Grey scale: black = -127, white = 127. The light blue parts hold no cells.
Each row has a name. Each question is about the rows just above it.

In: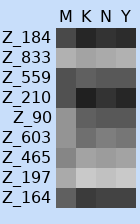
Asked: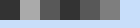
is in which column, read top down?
N
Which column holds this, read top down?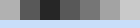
Y
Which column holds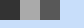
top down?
N
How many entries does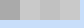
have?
4
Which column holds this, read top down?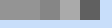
M
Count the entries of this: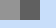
2

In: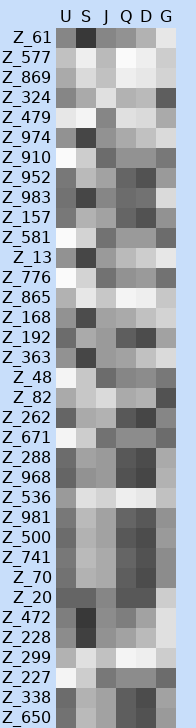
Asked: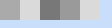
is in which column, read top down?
G
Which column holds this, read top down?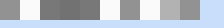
U
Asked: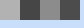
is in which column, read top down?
D
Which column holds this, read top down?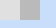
S

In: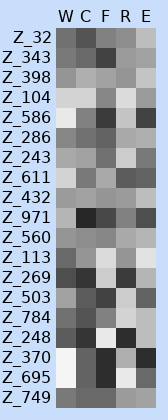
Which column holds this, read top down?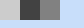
F
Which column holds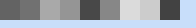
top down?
F
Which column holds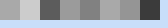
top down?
R
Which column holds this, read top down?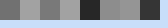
C
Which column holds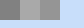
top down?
R

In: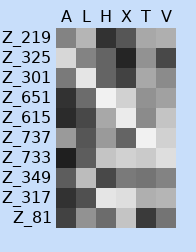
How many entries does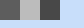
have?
3
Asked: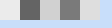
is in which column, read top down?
X
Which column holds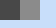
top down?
V
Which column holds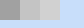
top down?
V
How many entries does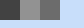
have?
3
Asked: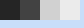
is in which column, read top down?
X
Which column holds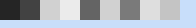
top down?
X

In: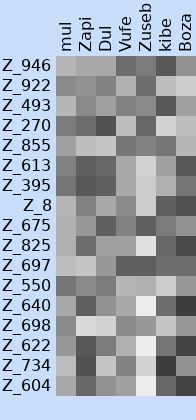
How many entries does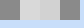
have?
4
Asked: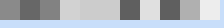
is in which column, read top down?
Zuseb
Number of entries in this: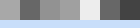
7
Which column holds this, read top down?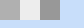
Zuseb
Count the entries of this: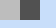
2
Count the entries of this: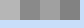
4
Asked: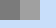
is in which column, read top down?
mul

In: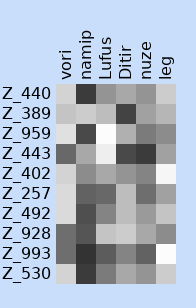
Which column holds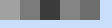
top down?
nuze
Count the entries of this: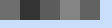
5

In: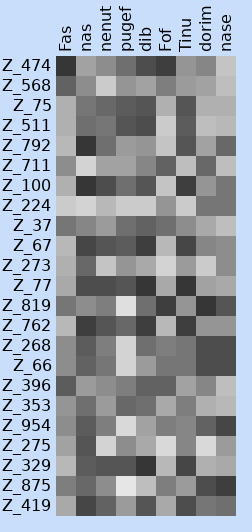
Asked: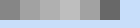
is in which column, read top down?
dorim
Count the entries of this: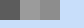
3

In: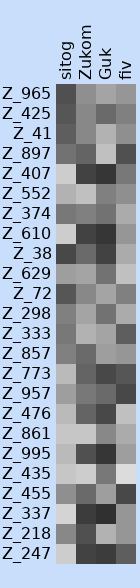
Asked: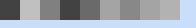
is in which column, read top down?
Zukom
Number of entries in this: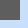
1
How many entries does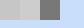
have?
3
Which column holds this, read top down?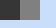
Guk

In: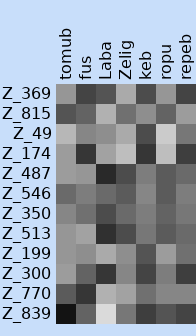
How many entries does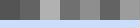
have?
7
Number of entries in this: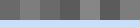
7
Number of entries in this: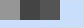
3
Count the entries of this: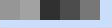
5
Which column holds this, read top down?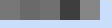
repeb

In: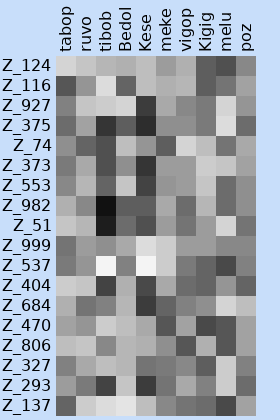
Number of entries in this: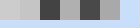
6
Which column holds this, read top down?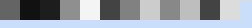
tibob

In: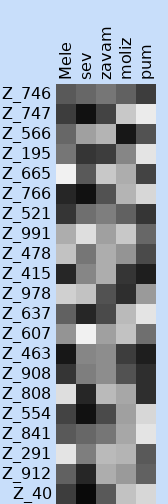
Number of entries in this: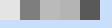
5
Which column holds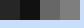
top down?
sev
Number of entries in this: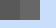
2
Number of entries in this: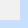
1

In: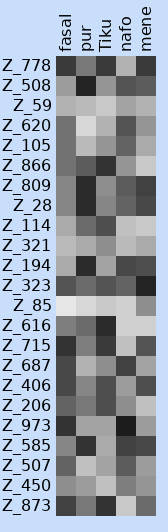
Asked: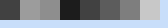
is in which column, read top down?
nafo
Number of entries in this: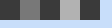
5
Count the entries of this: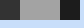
4

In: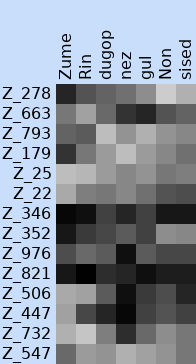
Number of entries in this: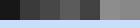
7
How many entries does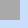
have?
1
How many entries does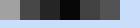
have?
6

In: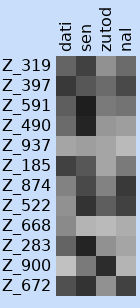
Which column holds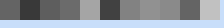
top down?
dati
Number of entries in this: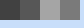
4
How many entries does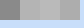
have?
4
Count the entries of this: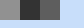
3
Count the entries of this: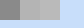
3
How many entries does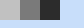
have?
3
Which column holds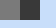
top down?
nal

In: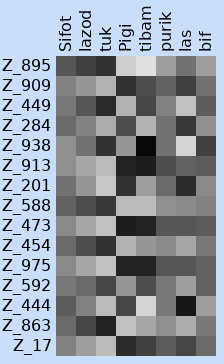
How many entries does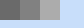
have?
3
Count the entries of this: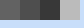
4
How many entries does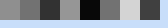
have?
8
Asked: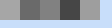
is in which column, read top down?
lazod

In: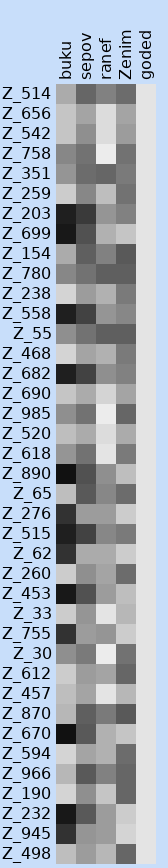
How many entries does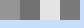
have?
4
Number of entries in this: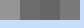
4
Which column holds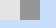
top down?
ranef
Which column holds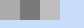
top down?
Zenim
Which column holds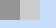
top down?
buku
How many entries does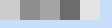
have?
5

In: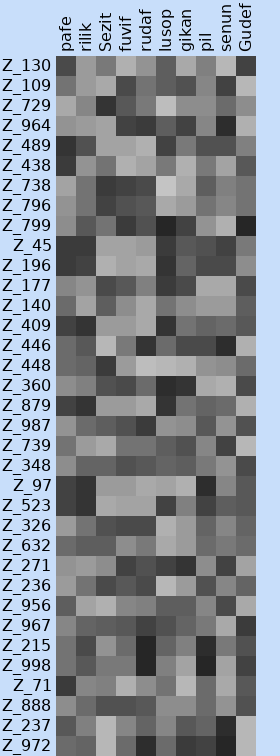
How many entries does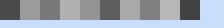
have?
10
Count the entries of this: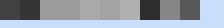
10
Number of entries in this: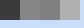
4
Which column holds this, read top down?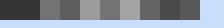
rilik
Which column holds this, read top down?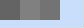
lusop
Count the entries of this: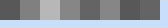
8
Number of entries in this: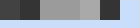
6

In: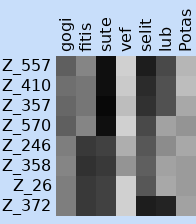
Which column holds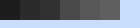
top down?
selit
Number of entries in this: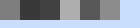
6

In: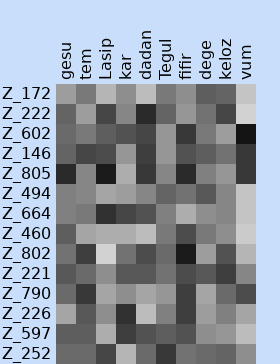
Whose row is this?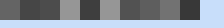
Z_146
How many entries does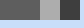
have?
4
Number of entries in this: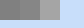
3
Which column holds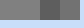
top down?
gesu
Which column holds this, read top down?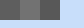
gesu
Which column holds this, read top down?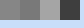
tem
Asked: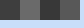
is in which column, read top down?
tem

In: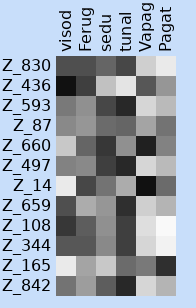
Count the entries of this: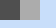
2
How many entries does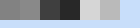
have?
6
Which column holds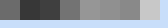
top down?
sedu
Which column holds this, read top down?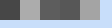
Ferug

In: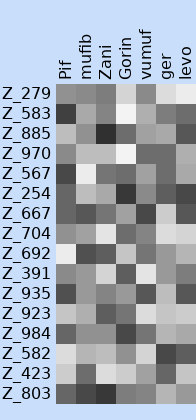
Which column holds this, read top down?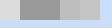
ger
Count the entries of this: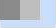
2
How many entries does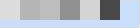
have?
6
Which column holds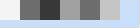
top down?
Gorin
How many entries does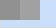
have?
2
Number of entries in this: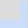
1
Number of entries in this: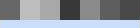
7

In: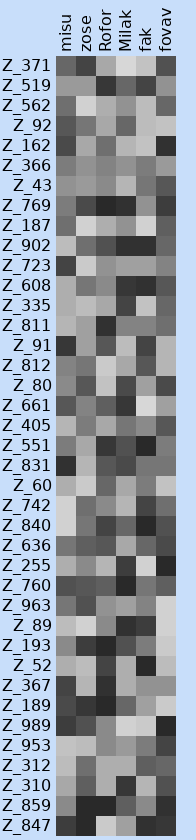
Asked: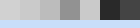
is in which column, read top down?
fovav
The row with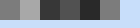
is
Z_551
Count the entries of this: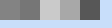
5
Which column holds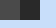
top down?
fovav
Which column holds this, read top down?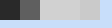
fovav
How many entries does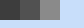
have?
3
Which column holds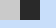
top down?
fovav

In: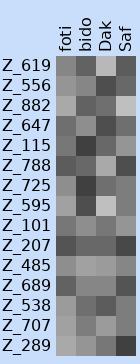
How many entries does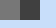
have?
2
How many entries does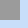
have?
1

